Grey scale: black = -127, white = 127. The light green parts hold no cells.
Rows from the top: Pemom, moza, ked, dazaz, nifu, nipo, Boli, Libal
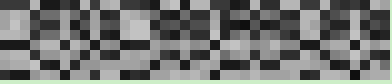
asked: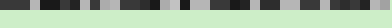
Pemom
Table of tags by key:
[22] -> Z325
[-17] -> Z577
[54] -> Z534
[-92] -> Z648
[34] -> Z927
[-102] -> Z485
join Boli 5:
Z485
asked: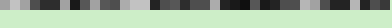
ked
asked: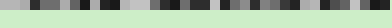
dazaz
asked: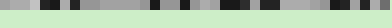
Boli

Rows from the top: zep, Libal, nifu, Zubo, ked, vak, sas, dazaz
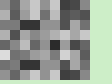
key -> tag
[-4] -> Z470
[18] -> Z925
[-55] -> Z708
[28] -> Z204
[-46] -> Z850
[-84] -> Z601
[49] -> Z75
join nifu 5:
Z925
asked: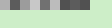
Libal
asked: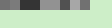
sas
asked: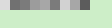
vak
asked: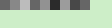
ked

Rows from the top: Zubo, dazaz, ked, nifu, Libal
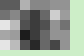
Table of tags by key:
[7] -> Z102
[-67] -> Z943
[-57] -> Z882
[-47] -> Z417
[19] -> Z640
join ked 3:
Z943
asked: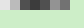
ked
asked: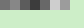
dazaz
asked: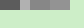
Zubo

